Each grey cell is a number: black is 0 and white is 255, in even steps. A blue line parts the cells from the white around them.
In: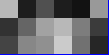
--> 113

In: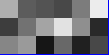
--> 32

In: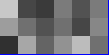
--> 188

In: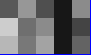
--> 23

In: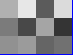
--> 101

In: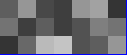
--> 94

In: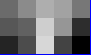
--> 67

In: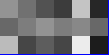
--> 236

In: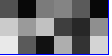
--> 51
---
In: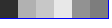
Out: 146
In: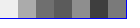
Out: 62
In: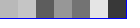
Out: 229
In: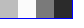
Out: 122
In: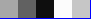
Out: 252
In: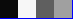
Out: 95
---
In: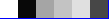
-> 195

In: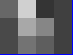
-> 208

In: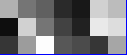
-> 24

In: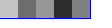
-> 151

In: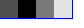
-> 2

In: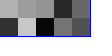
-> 148

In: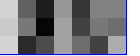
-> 54

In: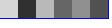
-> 102
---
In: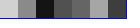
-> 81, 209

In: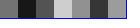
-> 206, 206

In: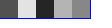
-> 37, 227

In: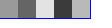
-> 227, 227

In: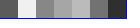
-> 166, 240

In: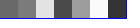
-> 75, 250

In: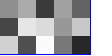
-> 219, 251

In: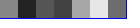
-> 66, 231
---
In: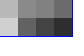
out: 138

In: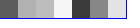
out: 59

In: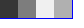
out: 125

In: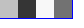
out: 53

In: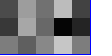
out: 113

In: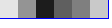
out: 95

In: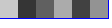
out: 171

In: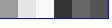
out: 53
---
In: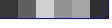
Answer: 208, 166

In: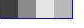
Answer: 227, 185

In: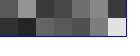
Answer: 226, 148

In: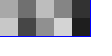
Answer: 212, 200

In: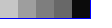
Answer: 198, 158

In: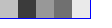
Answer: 234, 193
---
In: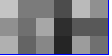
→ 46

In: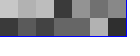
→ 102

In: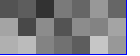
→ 140

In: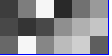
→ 143

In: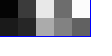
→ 171

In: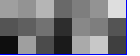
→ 136

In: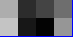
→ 23

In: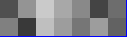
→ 118

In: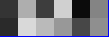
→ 152
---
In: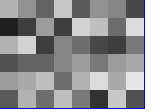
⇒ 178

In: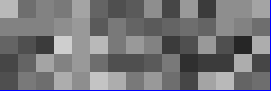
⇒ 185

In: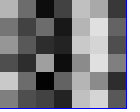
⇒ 181

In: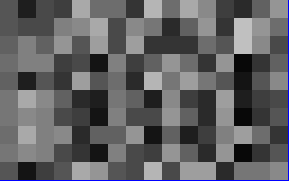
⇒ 85

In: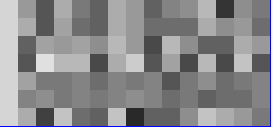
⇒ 213

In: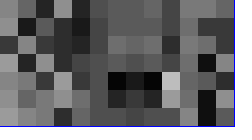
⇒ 133

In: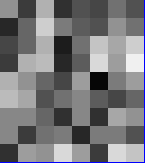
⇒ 146

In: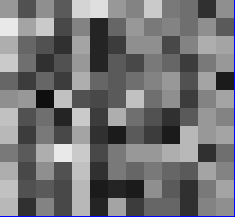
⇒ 152
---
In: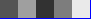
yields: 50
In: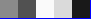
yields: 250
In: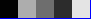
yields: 110
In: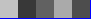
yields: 97
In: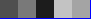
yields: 28
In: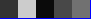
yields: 10
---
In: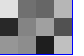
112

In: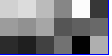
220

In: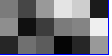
70

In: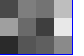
126

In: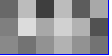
188

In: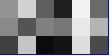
209
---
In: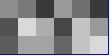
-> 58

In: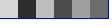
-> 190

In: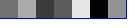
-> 59

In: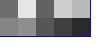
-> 98

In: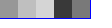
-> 213

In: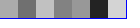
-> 193

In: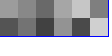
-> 105
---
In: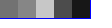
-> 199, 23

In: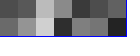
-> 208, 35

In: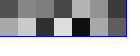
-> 222, 15

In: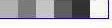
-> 247, 50

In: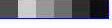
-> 204, 13

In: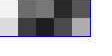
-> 242, 30

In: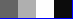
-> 254, 12

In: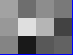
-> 223, 25

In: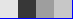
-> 229, 55

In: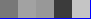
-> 197, 59
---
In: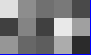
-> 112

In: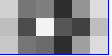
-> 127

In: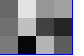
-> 150

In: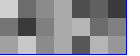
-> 139

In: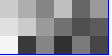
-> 133

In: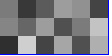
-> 91

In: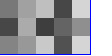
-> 191
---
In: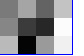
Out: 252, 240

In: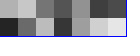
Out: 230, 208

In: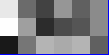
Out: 254, 232

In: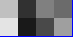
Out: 228, 192

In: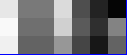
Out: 249, 240

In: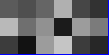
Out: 197, 185

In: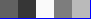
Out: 250, 186
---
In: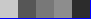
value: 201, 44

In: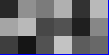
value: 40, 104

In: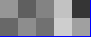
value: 150, 160

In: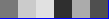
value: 120, 79

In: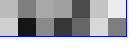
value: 186, 126

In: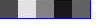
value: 74, 97

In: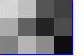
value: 213, 13

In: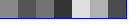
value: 136, 75

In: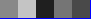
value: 136, 73

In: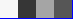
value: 247, 86
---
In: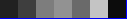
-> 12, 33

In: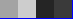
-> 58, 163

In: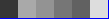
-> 221, 54

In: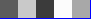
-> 168, 92

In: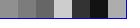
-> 173, 144

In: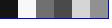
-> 145, 20

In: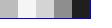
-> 31, 188

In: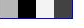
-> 66, 182

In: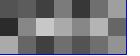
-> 159, 170

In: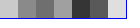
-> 223, 202
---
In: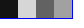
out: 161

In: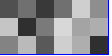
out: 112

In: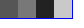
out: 201

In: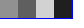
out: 31

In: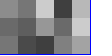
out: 63

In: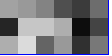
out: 79

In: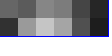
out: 124
